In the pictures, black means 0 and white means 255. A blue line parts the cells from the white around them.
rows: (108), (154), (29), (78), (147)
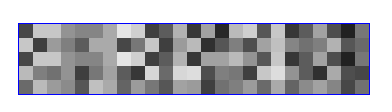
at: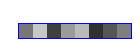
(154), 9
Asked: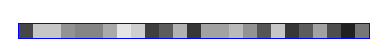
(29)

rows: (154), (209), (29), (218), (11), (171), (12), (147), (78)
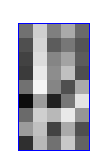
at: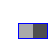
(147), 4
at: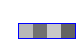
(78), 2

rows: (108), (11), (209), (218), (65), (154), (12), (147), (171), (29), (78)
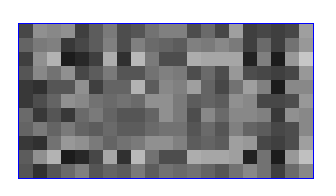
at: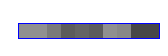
(154), 10
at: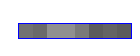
(154), 8

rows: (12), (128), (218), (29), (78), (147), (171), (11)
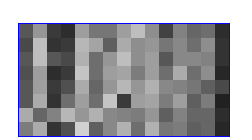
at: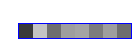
(29), 4
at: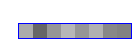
(78), 5
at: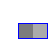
(11), 1
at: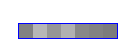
(171), 3
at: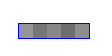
(128), 10

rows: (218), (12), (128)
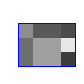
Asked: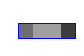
(128)
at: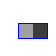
(128), 3

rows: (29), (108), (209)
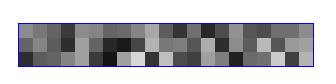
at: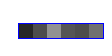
(29), 14
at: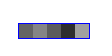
(108), 1
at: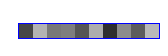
(108), 9
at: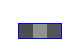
(29), 15

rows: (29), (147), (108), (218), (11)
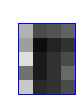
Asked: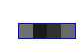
(218)
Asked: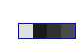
(108)
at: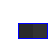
(11), 2
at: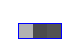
(29), 1

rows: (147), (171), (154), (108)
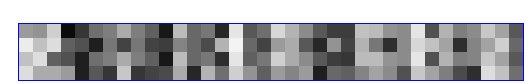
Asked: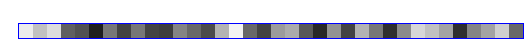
(171)
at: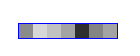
(171), 28
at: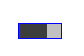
(147), 23
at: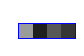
(108), 4

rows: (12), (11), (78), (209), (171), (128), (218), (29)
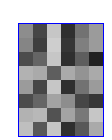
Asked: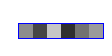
(12)
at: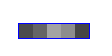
(128), 1
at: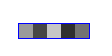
(171), 1
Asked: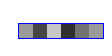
(171)

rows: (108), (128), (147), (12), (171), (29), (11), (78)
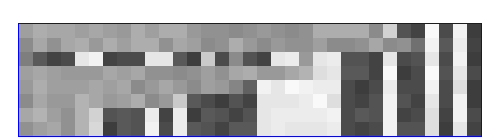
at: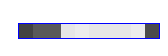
(78), 15
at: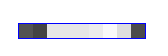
(29), 16
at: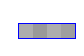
(128), 5
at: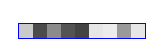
(147), 14
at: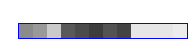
(29), 10

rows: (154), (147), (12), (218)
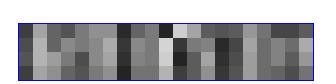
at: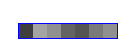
(218), 1
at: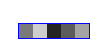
(12), 10
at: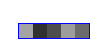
(12), 14
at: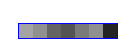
(218), 2

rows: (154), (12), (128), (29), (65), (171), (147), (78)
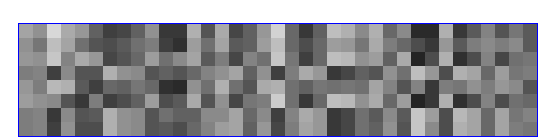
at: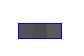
(12), 6
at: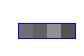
(78), 25
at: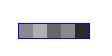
(154), 25
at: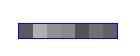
(147), 6
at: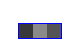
(147), 3

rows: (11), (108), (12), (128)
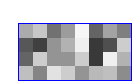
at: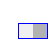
(12), 7
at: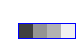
(108), 2
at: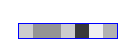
(12), 2
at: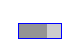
(12), 3
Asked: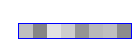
(128)
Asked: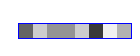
(12)
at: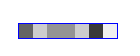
(12), 1

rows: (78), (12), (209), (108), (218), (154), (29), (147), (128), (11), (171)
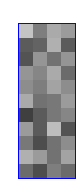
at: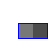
(128), 1
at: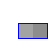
(218), 3
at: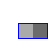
(108), 3

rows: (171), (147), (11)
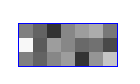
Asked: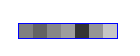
(11)
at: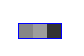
(11), 3
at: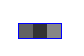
(171), 2
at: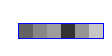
(11), 2
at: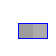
(171), 5

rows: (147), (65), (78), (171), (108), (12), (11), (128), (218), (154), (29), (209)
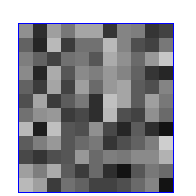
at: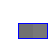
(78), 4
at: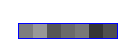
(218), 2
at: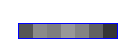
(171), 4
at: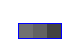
(209), 4
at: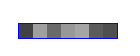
(108), 4
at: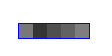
(218), 6
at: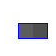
(108), 9

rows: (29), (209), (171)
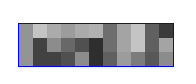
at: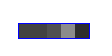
(171), 2
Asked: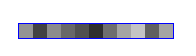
(209)
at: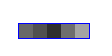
(209), 4
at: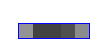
(171), 1
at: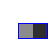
(171), 5
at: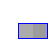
(29), 3
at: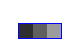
(171), 6

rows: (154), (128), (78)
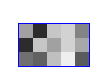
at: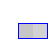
(154), 3
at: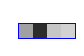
(154), 1
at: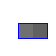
(78), 1

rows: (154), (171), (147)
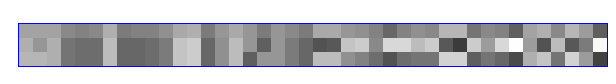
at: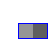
(171), 17
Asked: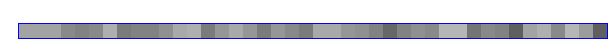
(154)
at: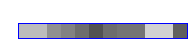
(147), 22

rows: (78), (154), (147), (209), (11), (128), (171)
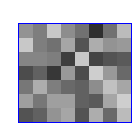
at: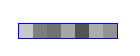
(154), 1
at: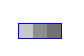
(78), 3
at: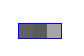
(128), 5

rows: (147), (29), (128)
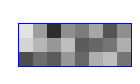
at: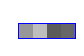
(29), 3
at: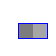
(147), 5
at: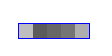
(29), 4
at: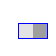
(147), 1
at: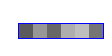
(128), 3
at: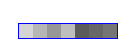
(29), 1

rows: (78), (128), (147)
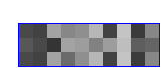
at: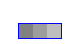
(128), 6
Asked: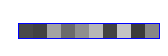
(147)
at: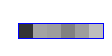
(128), 3
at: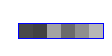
(147), 1
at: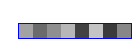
(147), 3
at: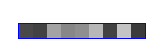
(78), 1

